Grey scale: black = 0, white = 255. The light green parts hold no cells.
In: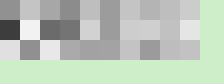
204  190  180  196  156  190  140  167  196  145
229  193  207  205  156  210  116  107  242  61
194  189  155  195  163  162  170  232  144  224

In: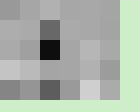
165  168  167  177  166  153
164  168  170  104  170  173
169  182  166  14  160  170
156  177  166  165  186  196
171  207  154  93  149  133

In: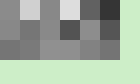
53  97  221  136  208  139
85  141  83  137  118  136
116  130  143  144  122  117

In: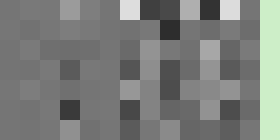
117  220  51  175  73  64  221  117  126  155  120  121  117
109  122  109  117  45  120  114  116  121  125  119  114  118
122  102  167  113  120  147  106  117  111  110  111  122  116
108  90  148  107  79  142  85  118  120  91  121  115  116
118  147  137  131  77  131  151  118  117  112  118  125  118
106  77  146  105  101  131  72  119  118  58  120  115  117
118  94  106  102  138  119  91  118  113  144  119  116  117

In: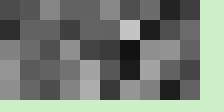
62  35  108  78  136  98  98  133  86  76
107  78  29  196  98  99  64  98  98  45
98  146  143  18  59  67  143  80  108  130
69  98  163  27  87  163  114  98  91  148
98  30  128  149  56  173  131  77  102  142

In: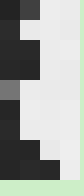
235  237  64  35
234  236  234  44
237  235  41  41
234  235  38  40
234  234  235  117
237  235  237  38
237  236  235  42
238  233  38  39
237  40  42  38

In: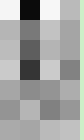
186  247  11  245
165  194  121  181
164  180  94  188
130  203  53  202
173  148  140  166
151  129  181  148
193  186  166  170

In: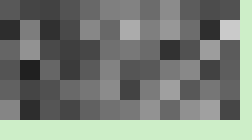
81  76  92  139  108  130  127  104  83  66  69  88
202  46  109  151  127  171  104  135  73  48  125  45
91  157  81  50  107  120  112  71  63  73  146  101
93  66  136  121  89  85  130  90  59  102  32  84
99  118  88  159  123  67  139  118  105  80  69  97
70  160  144  104  146  120  113  97  70  85  45  133

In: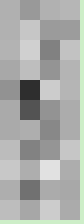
182  177  153  176
156  155  198  177
194  129  208  179
180  148  190  168
181  204  46  146
172  147  83  170
172  136  174  170
198  149  130  188
173  225  174  200
168  171  113  174
171  204  167  189
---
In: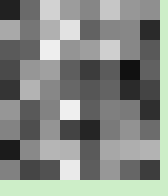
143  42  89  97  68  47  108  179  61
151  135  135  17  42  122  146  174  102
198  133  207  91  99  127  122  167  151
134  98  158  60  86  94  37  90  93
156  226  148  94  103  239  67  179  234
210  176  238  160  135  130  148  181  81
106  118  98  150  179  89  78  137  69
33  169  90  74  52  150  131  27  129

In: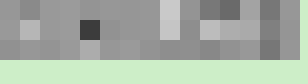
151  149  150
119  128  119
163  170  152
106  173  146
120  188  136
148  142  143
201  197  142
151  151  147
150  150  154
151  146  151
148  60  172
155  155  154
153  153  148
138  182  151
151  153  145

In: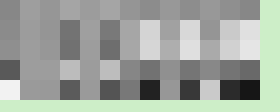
135  224  229  105  22
143  202  209  116  43
152  149  170  136  202
141  216  223  117  56
152  161  174  144  151
140  212  214  114  34
149  166  167  134  120
165  121  110  189  84
156  159  157  156  154
165  115  113  188  91
150  149  151  157  153
158  156  157  157  154
135  139  143  89  242

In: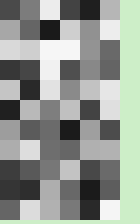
182  237  105  100  230  223  76  178  106  93  245
31  145  147  136  194  67  159  176  72  27  41
67  207  246  79  138  192  27  102  195  104  121
236  26  246  241  226  126  107  110  119  174  177
124  101  207  70  41  185  91  221  89  46  220
74  167  217  55  197  32  157  173  61  53  101

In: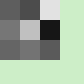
226  22  90
76  192  115
94  118  101

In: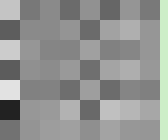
121  150  150  152  128  167  150
149  175  134  174  133  182  151
102  162  129  164  108  192  163
145  107  160  111  158  105  143
107  148  132  153  110  178  160
138  138  133  140  130  154  157
120  138  150  144  129  151  148
196  93  204  92  226  34  114

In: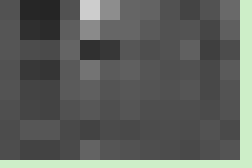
105  95  76  90  83  82  74  84
82  70  63  72  72  75  82  79
68  83  96  81  85  78  76  73
81  82  82  80  81  78  77  76
99  90  78  85  84  78  76  78
101  102  86  95  87  85  73  82
141  102  55  91  84  79  75  85
205  138  48  115  95  87  67  99
81  94  100  89  90  81  73  74
37  43  74  53  67  67  86  67
38  47  76  56  68  69  86  67
82  85  85  82  83  79  76  77

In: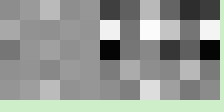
60  244  5  122  139
45  117  95  184  121
100  196  54  135  159
185  251  136  142  221
96  116  118  171  127
63  241  5  124  142
150  148  150  150  150
142  152  144  154  146
186  144  160  136  187
154  146  149  147  158
141  168  118  144  149
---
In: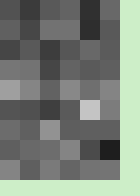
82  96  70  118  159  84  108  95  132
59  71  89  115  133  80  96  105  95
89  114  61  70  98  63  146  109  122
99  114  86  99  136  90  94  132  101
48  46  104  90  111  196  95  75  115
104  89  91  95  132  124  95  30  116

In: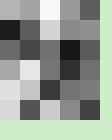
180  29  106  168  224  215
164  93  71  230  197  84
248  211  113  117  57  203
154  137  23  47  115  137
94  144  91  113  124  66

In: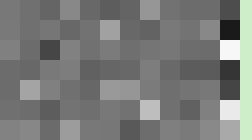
120  121  128  108  108  112  130
112  112  108  104  164  109  135
101  118  70  121  128  93  107
136  104  129  125  112  115  156
104  114  113  97  103  111  120
93  161  123  102  153  120  119
100  104  111  104  150  114  89
150  99  117  125  123  190  109
114  121  119  105  111  112  127
108  115  109  92  116  97  122
108  136  108  91  120  128  137
77  26  247  53  69  234  169

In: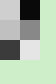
207  192  59
9  136  229

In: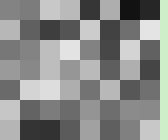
131  183  119  154  106  198  181
124  96  131  136  212  99  52
200  62  190  189  221  124  50
186  84  227  150  174  107  91
54  204  130  186  115  148  161
174  66  71  94  184  110  95
18  111  212  175  87  139  128
38  228  97  69  112  137  200

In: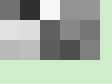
113  224  185
47  221  190
246  96  92
146  135  79
149  118  127

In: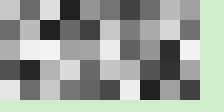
198  108  174  81  229
106  186  239  39  108
222  33  244  179  199
33  105  161  218  119
147  64  164  105  99
115  198  234  197  73
67  123  97  180  238
109  170  148  84  34
185  213  45  50  160
160  112  242  166  65
